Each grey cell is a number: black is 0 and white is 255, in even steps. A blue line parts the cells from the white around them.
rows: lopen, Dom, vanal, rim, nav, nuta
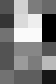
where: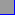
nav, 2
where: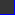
Dom, 1
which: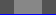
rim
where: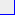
Dom, 3
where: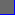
lopen, 4
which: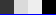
Dom
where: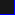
nuta, 4

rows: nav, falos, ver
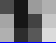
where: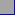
falos, 1
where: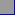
nav, 3
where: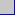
falos, 4
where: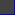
falos, 3
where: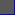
ver, 3
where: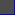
nav, 1
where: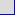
ver, 4

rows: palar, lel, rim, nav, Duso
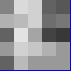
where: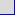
palar, 2
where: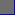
lel, 4
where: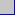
nav, 3
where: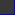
rim, 5
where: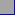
rim, 3

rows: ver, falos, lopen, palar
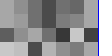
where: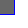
ver, 6
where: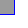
falos, 2

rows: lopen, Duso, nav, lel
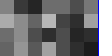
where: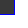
lopen, 2
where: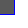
lel, 3
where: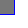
lopen, 7
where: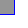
lel, 2

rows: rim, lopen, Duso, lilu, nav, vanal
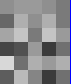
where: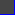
lilu, 1
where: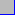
vanal, 2
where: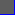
vanal, 1
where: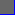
lopen, 1
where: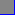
vanal, 3
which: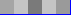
Duso

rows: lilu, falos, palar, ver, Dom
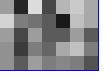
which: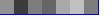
ver
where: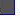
Dom, 7
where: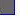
ver, 4
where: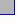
lilu, 5
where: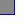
Dom, 5
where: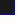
falos, 5

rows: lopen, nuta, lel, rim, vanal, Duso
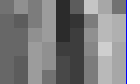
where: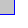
lopen, 7
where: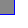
rim, 7

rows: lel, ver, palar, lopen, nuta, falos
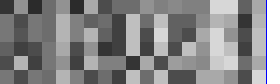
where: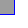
nuta, 13
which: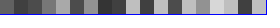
lopen
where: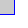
nuta, 16
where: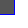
palar, 2

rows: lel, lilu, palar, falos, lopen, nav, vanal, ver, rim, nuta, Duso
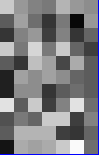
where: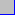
lopen, 3
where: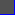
rim, 1
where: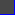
lopen, 5
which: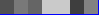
rim

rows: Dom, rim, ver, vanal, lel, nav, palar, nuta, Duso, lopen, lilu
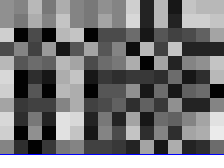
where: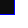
vanal, 10
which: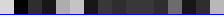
nav
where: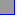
vanal, 4
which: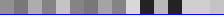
rim
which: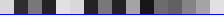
Duso

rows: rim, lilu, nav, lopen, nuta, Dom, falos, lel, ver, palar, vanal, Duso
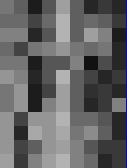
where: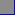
palar, 7
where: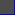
nuta, 8
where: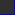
falos, 7

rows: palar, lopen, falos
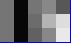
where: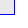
falos, 5
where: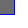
lopen, 3

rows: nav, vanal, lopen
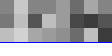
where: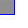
lopen, 5
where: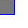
vanal, 1
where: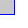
nav, 2
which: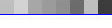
lopen

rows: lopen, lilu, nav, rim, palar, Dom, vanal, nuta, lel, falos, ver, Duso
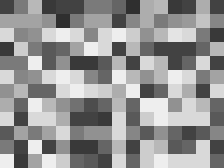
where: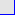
nav, 13
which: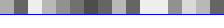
nuta
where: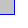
lilu, 15
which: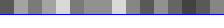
falos
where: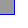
lilu, 14
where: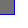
nuta, 6
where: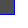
nuta, 7

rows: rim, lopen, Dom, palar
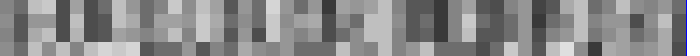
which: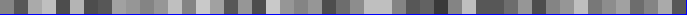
Dom
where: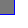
Dom, 43
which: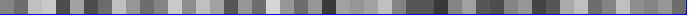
rim
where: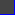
rim, 39
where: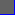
Dom, 31
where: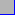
Dom, 6

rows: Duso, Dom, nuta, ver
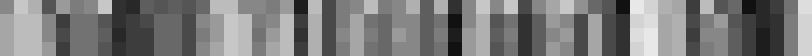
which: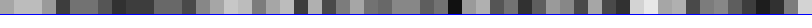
ver
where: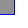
Duso, 42

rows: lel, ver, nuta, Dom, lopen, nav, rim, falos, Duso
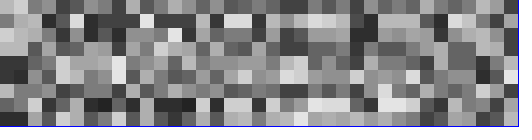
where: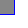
falos, 35
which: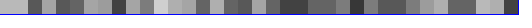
Dom
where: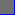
rim, 20
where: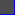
ver, 26
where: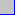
ver, 34

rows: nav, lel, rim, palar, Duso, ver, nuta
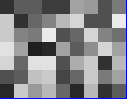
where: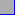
Duso, 6
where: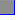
palar, 7
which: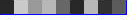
nuta
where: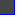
ver, 5
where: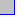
ver, 3
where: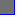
rim, 9
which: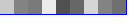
rim

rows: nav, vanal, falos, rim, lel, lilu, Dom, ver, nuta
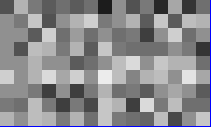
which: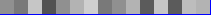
vanal
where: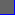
nuta, 11
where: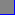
lilu, 10
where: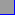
falos, 6
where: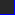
nav, 12

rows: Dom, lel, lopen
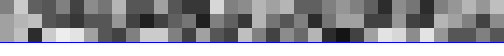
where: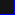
lopen, 25
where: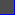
lel, 5
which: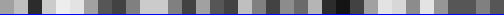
lopen
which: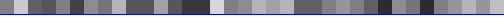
Dom
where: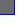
lopen, 22

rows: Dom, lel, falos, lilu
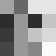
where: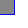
lilu, 3
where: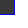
falos, 1

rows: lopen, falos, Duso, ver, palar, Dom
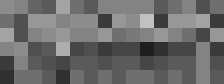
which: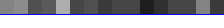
ver
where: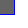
lopen, 3
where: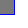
Duso, 10

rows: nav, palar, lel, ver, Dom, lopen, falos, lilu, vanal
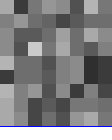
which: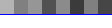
falos
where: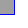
lel, 5
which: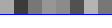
nav
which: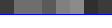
lopen
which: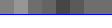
palar
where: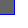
palar, 4

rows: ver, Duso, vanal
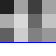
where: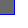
Duso, 3
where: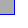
Duso, 1
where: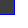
ver, 3
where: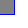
vanal, 3
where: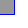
vanal, 4

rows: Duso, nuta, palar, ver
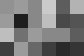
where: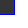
ver, 6
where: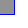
Duso, 1
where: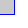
Duso, 4
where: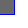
ver, 3

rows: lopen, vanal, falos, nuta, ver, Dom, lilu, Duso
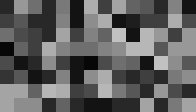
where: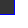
Dom, 1
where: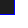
vanal, 10

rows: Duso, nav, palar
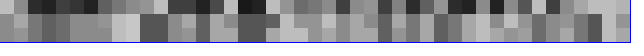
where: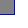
Duso, 29
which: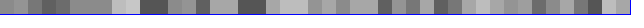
palar
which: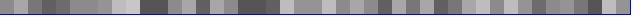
nav
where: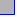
Duso, 45
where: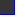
Duso, 6
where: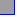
palar, 38
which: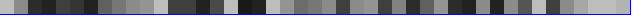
Duso

